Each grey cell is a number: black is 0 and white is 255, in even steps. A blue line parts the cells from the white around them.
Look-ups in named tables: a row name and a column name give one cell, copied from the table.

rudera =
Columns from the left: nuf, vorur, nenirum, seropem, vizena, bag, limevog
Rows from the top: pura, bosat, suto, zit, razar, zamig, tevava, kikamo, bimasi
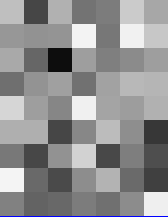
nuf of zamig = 175
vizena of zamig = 188
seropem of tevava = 210
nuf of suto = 169
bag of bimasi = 140
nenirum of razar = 134
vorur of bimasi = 99
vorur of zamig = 175
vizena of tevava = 72
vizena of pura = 124
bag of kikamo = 106
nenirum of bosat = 148
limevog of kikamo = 64
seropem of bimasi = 124
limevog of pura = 167
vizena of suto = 127
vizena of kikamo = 179

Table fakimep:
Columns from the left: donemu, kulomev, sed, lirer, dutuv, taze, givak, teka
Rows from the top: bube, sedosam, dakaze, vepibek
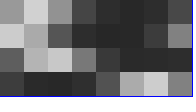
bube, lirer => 69
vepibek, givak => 205
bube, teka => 72
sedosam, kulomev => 170
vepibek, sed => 40
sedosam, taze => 40
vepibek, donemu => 61
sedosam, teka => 129

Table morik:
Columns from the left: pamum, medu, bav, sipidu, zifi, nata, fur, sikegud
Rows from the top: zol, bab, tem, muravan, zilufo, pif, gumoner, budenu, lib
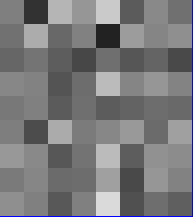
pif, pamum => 126
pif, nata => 153
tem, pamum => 102
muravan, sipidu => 109
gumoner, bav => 87
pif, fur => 107
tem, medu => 116
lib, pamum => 143
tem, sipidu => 71

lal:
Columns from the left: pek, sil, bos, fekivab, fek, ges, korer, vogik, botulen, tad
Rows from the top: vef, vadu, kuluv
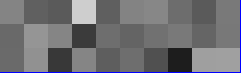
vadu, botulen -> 101
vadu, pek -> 105
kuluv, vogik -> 29
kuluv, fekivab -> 133
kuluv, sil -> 145
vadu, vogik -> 121
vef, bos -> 90
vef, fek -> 95

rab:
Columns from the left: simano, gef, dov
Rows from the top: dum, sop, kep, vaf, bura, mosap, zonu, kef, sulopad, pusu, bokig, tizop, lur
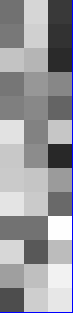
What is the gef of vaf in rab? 151
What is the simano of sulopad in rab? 228
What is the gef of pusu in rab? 114
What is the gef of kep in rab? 181
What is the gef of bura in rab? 136
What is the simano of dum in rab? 113
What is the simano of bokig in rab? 215
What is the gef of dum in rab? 214
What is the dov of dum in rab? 57
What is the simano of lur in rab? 77
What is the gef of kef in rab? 197
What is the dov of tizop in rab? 242
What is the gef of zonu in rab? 140
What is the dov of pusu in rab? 254
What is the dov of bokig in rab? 188
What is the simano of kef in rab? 202
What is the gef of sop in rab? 208
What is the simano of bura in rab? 127
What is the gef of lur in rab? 206
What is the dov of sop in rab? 50
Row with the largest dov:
pusu

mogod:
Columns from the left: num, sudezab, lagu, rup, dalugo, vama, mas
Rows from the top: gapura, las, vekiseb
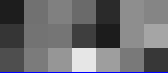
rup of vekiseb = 230
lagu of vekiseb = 150
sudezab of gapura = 113
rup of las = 62
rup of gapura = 106
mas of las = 165
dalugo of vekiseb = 158
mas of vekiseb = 55
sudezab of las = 115
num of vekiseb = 78
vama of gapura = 142

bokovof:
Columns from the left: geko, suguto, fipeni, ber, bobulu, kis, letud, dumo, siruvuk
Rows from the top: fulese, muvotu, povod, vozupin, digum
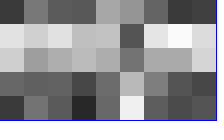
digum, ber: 40
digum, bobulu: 104
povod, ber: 187
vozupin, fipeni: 98
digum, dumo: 75
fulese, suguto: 120
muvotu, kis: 84
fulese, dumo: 58
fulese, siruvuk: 64
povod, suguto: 158
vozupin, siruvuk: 71
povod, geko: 207
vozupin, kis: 185
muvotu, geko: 226
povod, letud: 170
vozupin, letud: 126
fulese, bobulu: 167
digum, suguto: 115
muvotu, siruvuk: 220

